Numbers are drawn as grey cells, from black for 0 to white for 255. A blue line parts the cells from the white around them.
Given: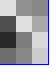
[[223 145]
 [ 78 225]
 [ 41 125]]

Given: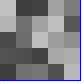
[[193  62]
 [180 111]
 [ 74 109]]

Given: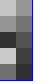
[[197 150]
 [148 116]
 [ 50  83]]

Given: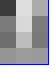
[[ 59 222]
 [122 217]
 [110 188]]

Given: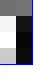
[[112 115]
 [245  19]
 [255   6]]

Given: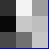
[[ 48 243]
 [  8 200]
 [ 73 113]]

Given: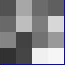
[[ 82 167]
 [105 190]
 [132  66]]
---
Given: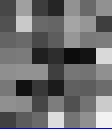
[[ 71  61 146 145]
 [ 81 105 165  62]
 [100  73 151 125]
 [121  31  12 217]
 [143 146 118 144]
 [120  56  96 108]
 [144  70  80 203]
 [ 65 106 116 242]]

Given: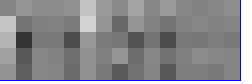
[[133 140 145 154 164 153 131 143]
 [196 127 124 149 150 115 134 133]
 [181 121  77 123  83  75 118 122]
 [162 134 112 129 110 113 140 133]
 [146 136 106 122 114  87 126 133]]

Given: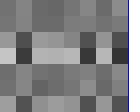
[[114 106 117 107]
 [117 107 124 114]
 [152 154 133 148]
 [197 179 183 183]
 [110 114 122 109]
 [113 100 118 105]
 [158 144 147 151]]

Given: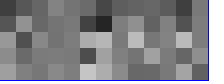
[[ 63 102 116  71  99  92 121]
 [ 85 104 121  37 144 129 125]
 [152 136 125 182 187 131 125]
 [140 123 122 161 116 123 143]
 [159 119 126 173 104 121  97]]

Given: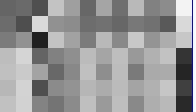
[[101  79 159 165 185 140]
 [108 218 140 113 120  89]
 [123  32 162 185 200 173]
 [189 100 143 165 153 194]
 [192 163 136 142 122 171]
 [183  79 147 172 164 198]
 [193 131 139 154 137 185]]

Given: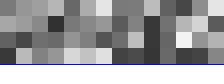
[[122 159 104 229 123  97 142]
 [167 137 121 151 130 114 212]
 [ 98 111 148  84 190 102 148]
 [ 57 130 215 224  75 105  68]]

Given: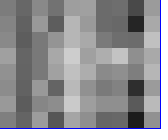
[[124 137 158 107  73]
 [132 153 182 107  37]
 [137 121 182 122 108]
 [160 121 205 174 143]
 [145 121 192 138 126]
 [140 153 185 122  46]
 [153 134 202 143  90]
 [127 156 165 102  28]]
